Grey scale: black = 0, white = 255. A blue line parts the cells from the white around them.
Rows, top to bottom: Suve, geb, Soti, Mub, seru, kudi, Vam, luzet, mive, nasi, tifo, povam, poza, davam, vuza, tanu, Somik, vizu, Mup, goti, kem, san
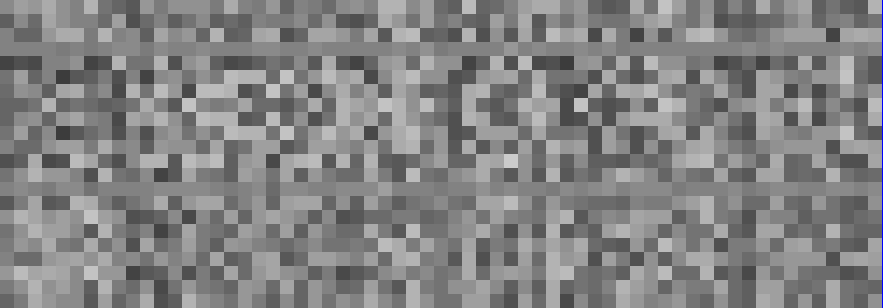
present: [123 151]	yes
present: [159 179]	yes
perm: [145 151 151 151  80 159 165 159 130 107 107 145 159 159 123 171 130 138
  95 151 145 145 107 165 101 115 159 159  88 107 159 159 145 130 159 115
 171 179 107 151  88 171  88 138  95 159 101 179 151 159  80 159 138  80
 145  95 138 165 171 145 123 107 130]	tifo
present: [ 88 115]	yes
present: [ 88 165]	yes
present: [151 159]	yes

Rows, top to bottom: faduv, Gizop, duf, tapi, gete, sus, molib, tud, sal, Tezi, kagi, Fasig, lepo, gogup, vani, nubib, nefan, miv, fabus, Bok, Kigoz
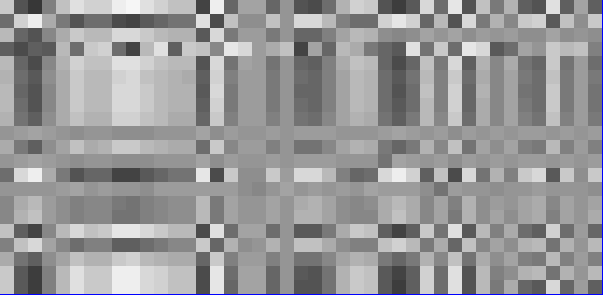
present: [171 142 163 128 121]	yes
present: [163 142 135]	yes
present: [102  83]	yes
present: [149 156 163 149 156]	yes
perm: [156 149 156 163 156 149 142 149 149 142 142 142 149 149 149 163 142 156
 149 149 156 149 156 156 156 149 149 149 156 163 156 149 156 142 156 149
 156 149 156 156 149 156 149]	Tezi
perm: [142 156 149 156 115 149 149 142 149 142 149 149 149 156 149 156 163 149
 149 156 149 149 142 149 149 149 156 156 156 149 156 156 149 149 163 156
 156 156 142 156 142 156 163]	Fasig
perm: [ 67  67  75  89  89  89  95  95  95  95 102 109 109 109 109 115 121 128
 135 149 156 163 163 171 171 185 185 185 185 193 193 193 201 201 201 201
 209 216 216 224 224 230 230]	nefan

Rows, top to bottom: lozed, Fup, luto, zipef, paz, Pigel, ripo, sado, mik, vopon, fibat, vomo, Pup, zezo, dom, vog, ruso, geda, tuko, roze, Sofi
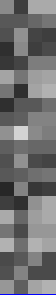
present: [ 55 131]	no
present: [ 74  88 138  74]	no
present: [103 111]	no
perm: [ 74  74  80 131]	roze
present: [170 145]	no

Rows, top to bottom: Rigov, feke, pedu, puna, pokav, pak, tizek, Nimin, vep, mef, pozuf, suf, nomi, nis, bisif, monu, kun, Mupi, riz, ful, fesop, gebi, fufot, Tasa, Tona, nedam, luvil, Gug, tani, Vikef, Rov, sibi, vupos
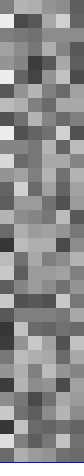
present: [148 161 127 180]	yes
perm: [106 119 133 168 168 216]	suf
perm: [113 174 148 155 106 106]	vupos
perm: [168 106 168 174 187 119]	nedam

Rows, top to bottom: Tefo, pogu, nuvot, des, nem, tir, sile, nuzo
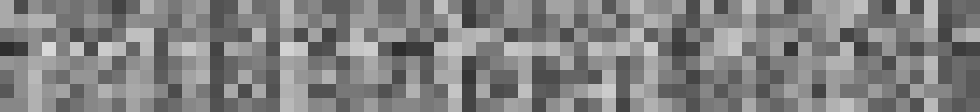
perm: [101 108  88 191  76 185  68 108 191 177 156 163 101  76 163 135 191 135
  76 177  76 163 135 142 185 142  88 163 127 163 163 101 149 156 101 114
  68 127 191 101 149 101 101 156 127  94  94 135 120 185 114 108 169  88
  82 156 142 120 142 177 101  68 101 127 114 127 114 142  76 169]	Tefo
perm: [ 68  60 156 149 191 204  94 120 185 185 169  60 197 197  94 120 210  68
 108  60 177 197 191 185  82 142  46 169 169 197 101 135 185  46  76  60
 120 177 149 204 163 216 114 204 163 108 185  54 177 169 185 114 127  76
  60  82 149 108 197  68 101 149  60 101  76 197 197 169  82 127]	des
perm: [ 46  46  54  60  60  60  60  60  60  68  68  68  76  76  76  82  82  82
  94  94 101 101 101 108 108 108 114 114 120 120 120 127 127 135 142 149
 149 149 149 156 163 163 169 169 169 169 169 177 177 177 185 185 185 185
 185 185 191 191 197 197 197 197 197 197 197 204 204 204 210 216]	des

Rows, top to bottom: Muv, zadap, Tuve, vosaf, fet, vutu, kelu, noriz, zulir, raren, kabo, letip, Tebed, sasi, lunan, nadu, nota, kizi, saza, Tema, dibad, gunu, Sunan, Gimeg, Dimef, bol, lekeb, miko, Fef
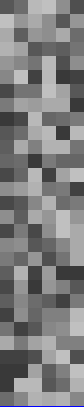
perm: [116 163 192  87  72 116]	kelu
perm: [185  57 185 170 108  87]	raren
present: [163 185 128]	no
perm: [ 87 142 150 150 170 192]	zadap

